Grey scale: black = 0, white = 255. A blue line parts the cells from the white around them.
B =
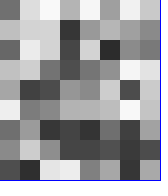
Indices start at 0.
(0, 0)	112
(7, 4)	69
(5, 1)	124
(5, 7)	196
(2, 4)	211
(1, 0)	191
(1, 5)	182
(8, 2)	229
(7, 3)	69
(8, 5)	167
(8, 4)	128
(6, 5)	111
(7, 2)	142
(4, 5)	205
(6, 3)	68
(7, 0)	138
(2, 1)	235
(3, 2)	115
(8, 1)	47
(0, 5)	159
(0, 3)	180

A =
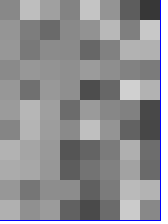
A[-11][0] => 136
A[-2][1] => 118
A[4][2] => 152
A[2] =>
[151, 121, 139, 138, 103, 129, 178, 177]
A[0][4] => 196
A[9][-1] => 179
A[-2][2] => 141
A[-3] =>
[171, 167, 151, 93, 115, 129, 162, 106]
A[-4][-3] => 123
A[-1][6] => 203
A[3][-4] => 155
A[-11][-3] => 148
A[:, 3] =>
[131, 137, 138, 143, 143, 108, 138, 85, 93, 140, 97]
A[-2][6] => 186
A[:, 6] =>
[93, 127, 178, 130, 208, 129, 98, 175, 162, 186, 203]
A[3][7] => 123
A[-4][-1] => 109
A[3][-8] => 138
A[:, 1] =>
[190, 125, 121, 151, 112, 182, 180, 165, 167, 118, 144]
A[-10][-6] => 106
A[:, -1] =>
[55, 200, 177, 123, 178, 72, 71, 109, 106, 179, 136]
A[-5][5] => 148
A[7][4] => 100

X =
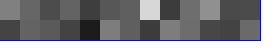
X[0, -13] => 128
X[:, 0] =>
[128, 68]
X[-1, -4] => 109
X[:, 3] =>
[99, 67]
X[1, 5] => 125
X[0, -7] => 95

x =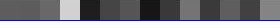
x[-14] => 93
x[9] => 116
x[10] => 58
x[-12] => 104

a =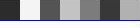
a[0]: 44
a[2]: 84
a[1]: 244
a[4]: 124

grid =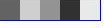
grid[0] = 99
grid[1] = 207

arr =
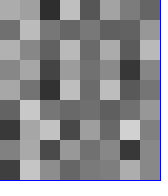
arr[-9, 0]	172
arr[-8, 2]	119
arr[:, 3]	[191, 102, 185, 156, 190, 105, 72, 152, 102]
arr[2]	[177, 135, 97, 185, 106, 171, 91, 185]
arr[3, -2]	55
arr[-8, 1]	187
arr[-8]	[112, 187, 119, 102, 120, 96, 98, 151]
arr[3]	[135, 166, 68, 156, 113, 138, 55, 134]
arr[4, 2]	50
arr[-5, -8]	167
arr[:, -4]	[86, 120, 106, 113, 107, 111, 158, 113, 122]
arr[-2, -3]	135
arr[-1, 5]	126
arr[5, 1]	200
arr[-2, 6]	56
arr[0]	[172, 160, 46, 191, 86, 163, 124, 101]
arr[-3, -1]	128
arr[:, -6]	[46, 119, 97, 68, 50, 118, 194, 74, 141]

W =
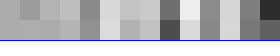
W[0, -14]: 171
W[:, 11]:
[213, 215]
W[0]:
[171, 155, 179, 190, 138, 216, 196, 202, 111, 237, 139, 213, 126, 45]
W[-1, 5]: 220

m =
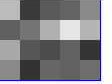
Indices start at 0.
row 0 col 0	187
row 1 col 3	229
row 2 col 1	87
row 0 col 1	59
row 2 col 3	98
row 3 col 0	137

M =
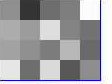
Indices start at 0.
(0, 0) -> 143
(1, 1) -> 155
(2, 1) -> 143
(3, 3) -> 88
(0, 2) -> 110
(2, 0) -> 162

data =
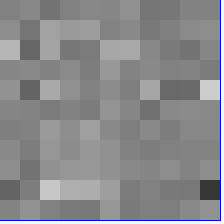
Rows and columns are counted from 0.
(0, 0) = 129
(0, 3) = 129
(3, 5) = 152
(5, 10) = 137
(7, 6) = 130
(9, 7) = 129
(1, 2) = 162
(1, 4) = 157
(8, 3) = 150
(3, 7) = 137
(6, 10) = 135
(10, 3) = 122
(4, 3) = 144
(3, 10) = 124
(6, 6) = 126
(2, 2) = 164
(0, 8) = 119
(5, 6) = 134
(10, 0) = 131
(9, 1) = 125
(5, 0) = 133
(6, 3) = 142
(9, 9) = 120
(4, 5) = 140
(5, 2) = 123
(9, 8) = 121
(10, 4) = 121
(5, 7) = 113
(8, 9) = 131
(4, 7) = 166
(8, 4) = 152
